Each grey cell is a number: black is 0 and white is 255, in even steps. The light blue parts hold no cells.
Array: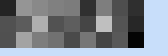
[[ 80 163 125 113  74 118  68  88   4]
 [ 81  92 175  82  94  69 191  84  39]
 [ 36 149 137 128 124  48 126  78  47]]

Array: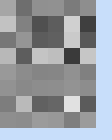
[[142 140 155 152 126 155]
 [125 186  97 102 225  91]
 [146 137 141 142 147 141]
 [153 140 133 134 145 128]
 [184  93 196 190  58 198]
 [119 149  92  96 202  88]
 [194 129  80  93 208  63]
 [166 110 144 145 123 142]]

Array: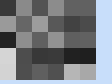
[[211  78  95  80 182 168]
 [213  77  56  58  33  31]
 [ 35 142  96 146  95  97]
 [154 102 156  88  66  75]
 [ 57 138  83 140  97  97]]

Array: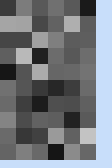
[[100 127 105  21 139 103]
 [106  55  65 154  97 195]
 [132  76  98  94  34  90]
 [106  62  28  79  77  96]
 [113  85  57  39  61 107]
 [ 22  84 171 102 104 115]
 [ 95 185  32 108  88 109]
 [ 70  70 161 127  92  94]
 [165 163  72  98 175  92]
 [ 59 124  89 112  89  26]]

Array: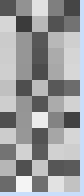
[[106 244 111 226 194]
 [182  80 198  86  90]
 [115 210  92 209 206]
 [204 151  83 166 214]
 [ 79 150 236 131  65]
 [206 149  85 171 210]
 [192  78 188  88 108]
 [207 149  76 168 215]
 [205 150  84 171 213]
 [203 150  87 184 207]
 [214  59 184  82 114]
 [ 84 146 225 127  69]]

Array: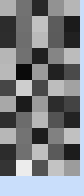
[[ 52 236  83 195 156]
 [ 44 112 192  90  28]
 [183 115  29 129 193]
 [ 46 108 183  83  35]
 [168  27 155  44  67]
 [ 70 206  72 189 162]
 [185  10 155  33  74]
 [182 113  32 133 188]
 [ 45 110 186  91  33]
 [ 44 112 194  92  27]
 [177 114  40 146 182]]

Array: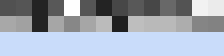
[[168 162  35 166 134 165 188  30 189 186 184 173 132 130]
 [ 81  86  36  88 254  85  36  71  87  72 104  83 241 234]]
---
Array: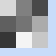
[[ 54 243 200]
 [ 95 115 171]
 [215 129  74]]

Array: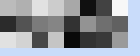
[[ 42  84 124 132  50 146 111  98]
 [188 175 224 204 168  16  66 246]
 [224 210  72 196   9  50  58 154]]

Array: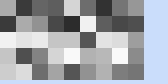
[[ 58 171 146  71  44 241  94  71  78]
 [171  58 101  94 213 109  50 117 152]
 [197  78 131 213 249 178 184 249 139]
 [205 220 109 164  86 146 178 125 117]
 [241 227 234 197 197  86 227 220 158]]

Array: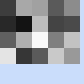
[[ 40  19 188  68  75]
 [ 61 168 161  89 141]
 [ 97 175 249 126 194]
 [229  54  89 201 153]]

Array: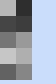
[[ 69  61]
 [ 98 133]
 [119 153]
 [183  46]
 [198 175]]

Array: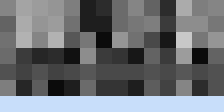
[[ 81  66  81  66  73  87  73  73  73  81  73  87  73  81]
 [ 99 171 149 156 113  30  30 107 119 126  59 141 141 119]
 [107  59  38  44  17 141  59  52  23  99  59 156  11  99]
 [113 178 133 178  87 119  11 149 113  73  23 200 119 149]
 [126  38  93  11  30 107  52  52  30  93  66 133  44  81]
 [133 164 156 149 126  30  44 107 133  99  44 171 126 133]]
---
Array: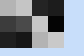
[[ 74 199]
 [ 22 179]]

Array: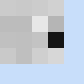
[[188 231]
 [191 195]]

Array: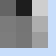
[[117 174]
 [118 157]]

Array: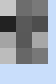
[[ 89  77]
 [ 88 167]]

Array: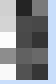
[[75 72]
 [73 52]]

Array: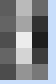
[[164  49]
 [236  30]]

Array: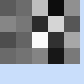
[[119  43]
 [100 249]]

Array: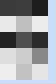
[[191 236]
 [ 79  43]]
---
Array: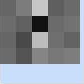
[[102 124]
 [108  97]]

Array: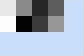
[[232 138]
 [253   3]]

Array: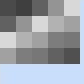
[[ 74  63]
 [ 97 148]]

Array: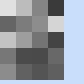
[[224 188]
 [101 124]]

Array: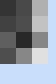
[[52 73]
 [65 77]]

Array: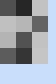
[[ 80  38]
 [192 182]]

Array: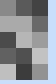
[[137  90]
 [170 170]]

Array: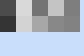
[[ 76 217]
 [ 52 211]]
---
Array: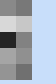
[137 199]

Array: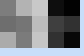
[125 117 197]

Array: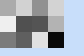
[171  80 224]

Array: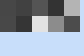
[71 53]

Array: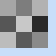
[166 200 138]

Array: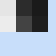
[229  67]

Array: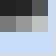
[ 34 151]

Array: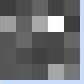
[ 61  98  75  72 119]
